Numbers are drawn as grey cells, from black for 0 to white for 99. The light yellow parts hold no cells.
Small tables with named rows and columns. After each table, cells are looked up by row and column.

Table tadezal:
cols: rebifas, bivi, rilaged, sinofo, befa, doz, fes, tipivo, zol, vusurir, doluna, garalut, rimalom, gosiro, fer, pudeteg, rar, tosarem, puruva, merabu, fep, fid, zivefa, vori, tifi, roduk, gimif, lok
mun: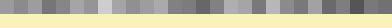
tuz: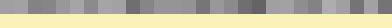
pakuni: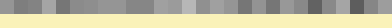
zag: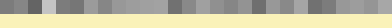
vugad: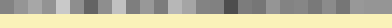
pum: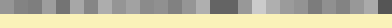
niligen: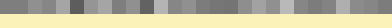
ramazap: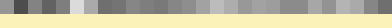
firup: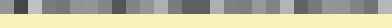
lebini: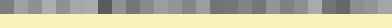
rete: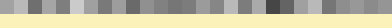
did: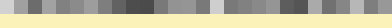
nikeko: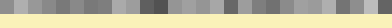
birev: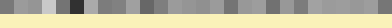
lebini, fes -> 66
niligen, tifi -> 68
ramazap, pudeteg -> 73
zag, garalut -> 63
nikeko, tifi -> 45
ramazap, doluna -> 49
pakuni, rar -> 58
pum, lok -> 33
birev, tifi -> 61
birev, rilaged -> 58
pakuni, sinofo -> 64
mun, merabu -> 71
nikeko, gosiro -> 62
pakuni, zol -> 58
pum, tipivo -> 67
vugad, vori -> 54
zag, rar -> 52
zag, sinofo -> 76
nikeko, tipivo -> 49
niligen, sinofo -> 52
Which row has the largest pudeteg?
did

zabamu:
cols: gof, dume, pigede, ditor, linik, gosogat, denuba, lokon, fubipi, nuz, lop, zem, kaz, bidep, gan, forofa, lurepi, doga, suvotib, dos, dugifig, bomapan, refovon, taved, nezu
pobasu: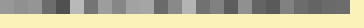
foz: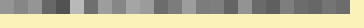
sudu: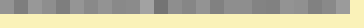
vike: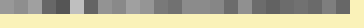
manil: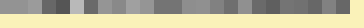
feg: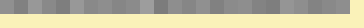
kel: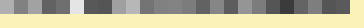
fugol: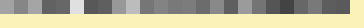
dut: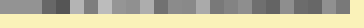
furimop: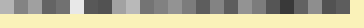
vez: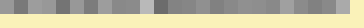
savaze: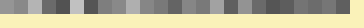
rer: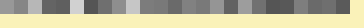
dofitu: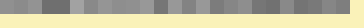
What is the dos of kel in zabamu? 33
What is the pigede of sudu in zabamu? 59
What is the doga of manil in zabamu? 56
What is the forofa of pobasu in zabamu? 50
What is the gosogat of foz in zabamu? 72
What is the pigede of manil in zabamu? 60
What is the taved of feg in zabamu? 53
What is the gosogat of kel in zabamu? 89
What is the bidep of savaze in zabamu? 52
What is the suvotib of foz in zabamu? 41
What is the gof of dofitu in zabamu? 56
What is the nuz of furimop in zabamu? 72
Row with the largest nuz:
rer

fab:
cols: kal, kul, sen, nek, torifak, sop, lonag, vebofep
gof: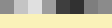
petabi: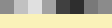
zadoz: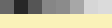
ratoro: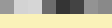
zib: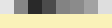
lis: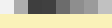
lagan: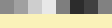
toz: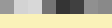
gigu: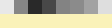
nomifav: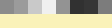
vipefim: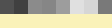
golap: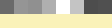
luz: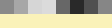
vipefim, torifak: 61
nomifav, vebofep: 48
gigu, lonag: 63
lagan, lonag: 25
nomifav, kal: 54
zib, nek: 29
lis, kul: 67
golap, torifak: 99
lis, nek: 25
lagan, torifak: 49
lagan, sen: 80
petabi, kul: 75

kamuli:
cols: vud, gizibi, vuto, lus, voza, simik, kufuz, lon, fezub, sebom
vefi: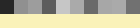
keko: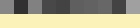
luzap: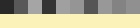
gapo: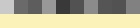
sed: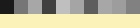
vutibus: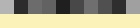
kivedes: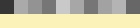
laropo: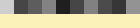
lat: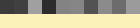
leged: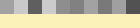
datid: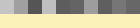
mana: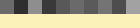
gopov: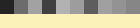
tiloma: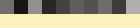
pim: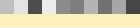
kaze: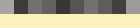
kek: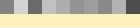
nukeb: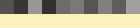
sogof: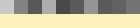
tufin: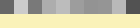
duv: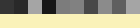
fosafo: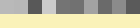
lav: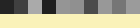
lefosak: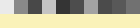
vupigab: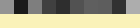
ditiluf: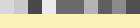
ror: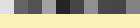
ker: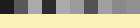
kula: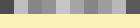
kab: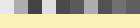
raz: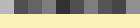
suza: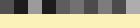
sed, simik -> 64
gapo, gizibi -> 41
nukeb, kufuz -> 33
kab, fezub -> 44
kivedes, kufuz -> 46
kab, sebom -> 37
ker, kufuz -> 32
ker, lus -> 17
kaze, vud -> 64
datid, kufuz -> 61
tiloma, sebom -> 68
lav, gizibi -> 25
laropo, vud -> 80
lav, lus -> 12

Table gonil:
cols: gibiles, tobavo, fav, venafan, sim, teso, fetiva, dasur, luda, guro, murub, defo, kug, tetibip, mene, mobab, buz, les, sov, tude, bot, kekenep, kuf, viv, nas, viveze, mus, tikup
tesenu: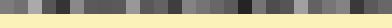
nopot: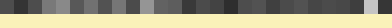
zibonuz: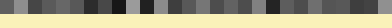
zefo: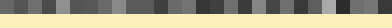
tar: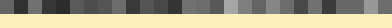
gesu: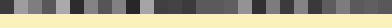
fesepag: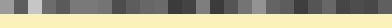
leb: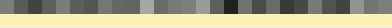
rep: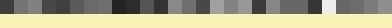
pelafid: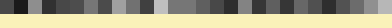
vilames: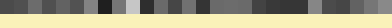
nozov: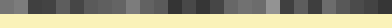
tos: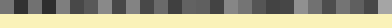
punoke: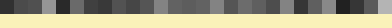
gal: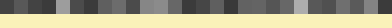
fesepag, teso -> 47
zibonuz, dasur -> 28
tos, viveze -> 37
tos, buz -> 52
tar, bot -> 42
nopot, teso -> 34
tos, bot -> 27
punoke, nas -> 13
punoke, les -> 42
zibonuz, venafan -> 35
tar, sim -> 17

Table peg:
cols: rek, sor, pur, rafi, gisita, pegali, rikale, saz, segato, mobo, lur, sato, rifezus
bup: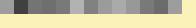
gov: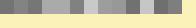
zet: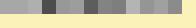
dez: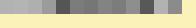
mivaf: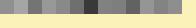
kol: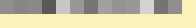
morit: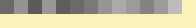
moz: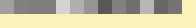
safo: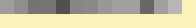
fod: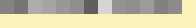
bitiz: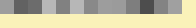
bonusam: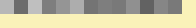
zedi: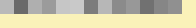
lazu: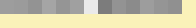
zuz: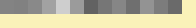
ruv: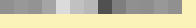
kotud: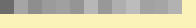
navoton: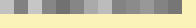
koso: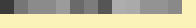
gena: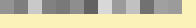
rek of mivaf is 56
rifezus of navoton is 46
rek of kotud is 42
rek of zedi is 72
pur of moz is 49
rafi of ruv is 64
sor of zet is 65
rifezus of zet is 54
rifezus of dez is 54
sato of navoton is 51
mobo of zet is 70
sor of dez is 70
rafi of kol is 34
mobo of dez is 55
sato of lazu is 58
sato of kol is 45
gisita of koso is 60

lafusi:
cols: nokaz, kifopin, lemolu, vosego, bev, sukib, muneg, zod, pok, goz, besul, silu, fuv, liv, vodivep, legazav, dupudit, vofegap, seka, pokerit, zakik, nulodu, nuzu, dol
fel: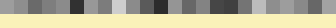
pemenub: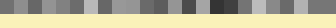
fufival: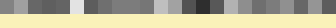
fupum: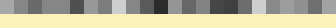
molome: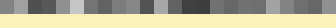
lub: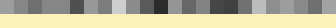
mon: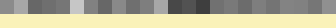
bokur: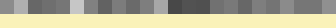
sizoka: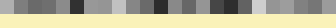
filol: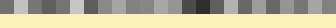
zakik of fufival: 56
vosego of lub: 52
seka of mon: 49
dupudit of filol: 69
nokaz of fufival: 51
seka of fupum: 80
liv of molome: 25
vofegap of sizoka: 38
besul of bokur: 49
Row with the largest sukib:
fufival

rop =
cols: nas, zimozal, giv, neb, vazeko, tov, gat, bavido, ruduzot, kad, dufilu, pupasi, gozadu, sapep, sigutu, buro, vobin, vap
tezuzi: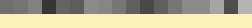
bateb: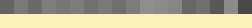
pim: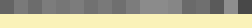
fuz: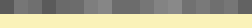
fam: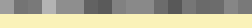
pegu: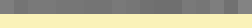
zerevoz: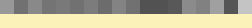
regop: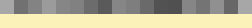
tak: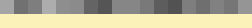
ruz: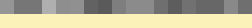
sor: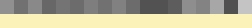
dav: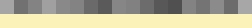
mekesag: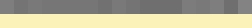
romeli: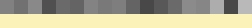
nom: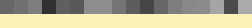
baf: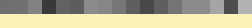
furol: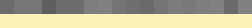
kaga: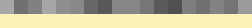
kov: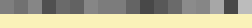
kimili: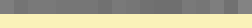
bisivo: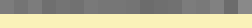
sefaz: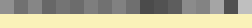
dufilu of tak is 47
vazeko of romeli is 41
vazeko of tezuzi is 39
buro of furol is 50
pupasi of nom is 40
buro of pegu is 49
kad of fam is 53
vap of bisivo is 53
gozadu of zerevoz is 34
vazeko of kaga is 55
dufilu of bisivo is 42
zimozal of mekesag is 45
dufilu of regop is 41
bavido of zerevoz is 42
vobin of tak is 46
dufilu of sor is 32

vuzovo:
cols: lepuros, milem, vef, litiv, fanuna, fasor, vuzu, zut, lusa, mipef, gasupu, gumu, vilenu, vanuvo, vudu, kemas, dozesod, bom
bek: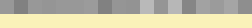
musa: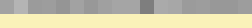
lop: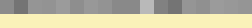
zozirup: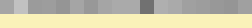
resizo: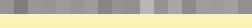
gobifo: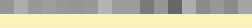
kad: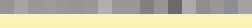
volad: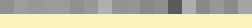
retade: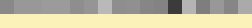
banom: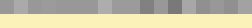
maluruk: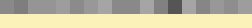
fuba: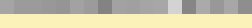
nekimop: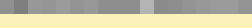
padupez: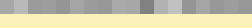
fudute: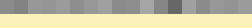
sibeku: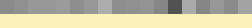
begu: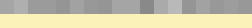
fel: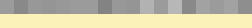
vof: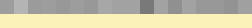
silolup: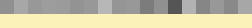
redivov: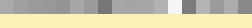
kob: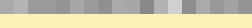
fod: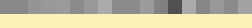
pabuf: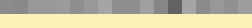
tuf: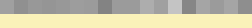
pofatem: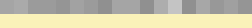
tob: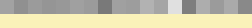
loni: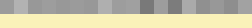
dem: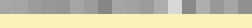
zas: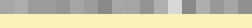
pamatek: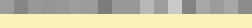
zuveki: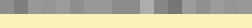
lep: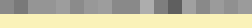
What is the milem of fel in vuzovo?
53
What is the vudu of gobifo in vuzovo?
54
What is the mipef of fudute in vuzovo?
55
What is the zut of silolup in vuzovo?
71
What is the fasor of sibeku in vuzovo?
55
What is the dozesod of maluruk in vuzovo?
55
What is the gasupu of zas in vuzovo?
57
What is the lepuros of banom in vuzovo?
59
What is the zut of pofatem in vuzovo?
56
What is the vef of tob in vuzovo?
60
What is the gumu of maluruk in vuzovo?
50
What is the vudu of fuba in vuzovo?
66
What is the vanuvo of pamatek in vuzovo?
51
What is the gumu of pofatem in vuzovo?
67
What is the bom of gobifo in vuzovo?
64
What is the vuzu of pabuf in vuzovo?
59
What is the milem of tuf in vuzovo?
56
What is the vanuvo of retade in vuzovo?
70
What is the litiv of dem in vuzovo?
59
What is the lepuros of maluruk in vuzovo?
53

